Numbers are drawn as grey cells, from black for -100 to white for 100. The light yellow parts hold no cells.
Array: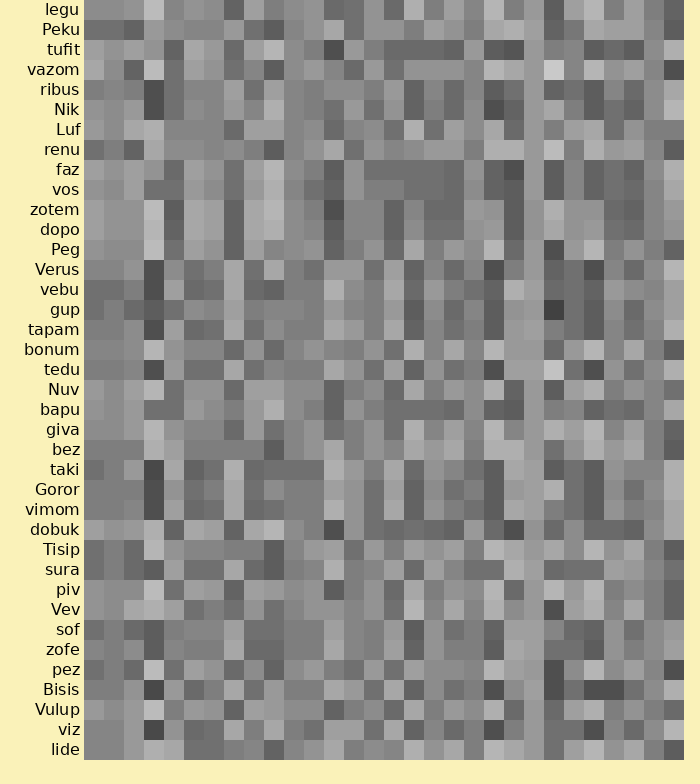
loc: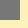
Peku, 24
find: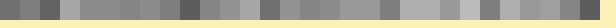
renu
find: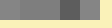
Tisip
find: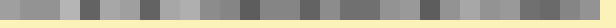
dopo
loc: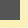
tufit, 21

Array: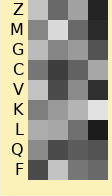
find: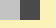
V
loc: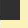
V, 3

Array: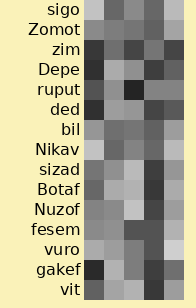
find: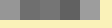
bil
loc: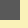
ded, 4

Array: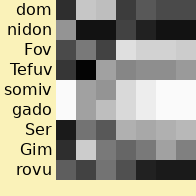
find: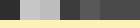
dom
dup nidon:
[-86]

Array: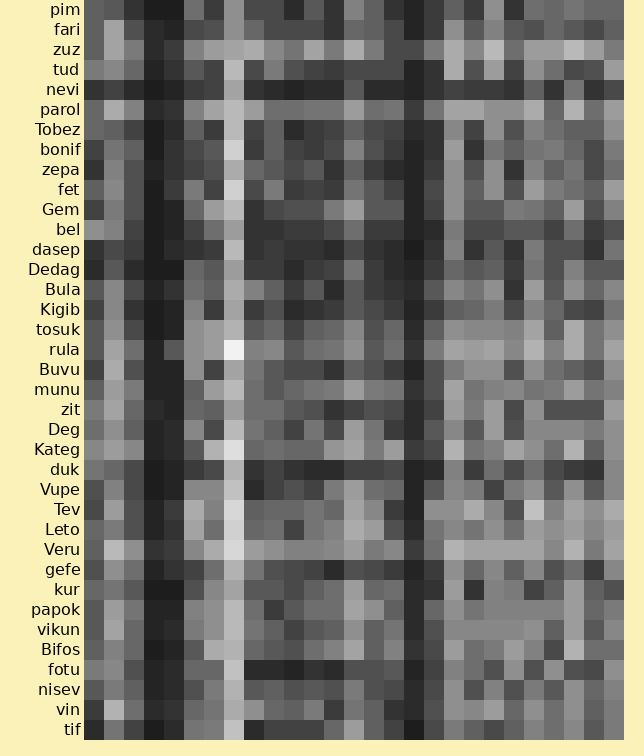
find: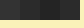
nevi
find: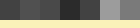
zit
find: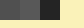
fotu
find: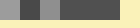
zit
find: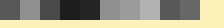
tosuk
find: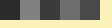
duk
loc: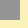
Kateg, 12

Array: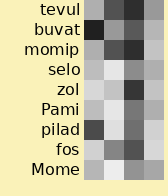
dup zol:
[53]
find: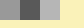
buvat

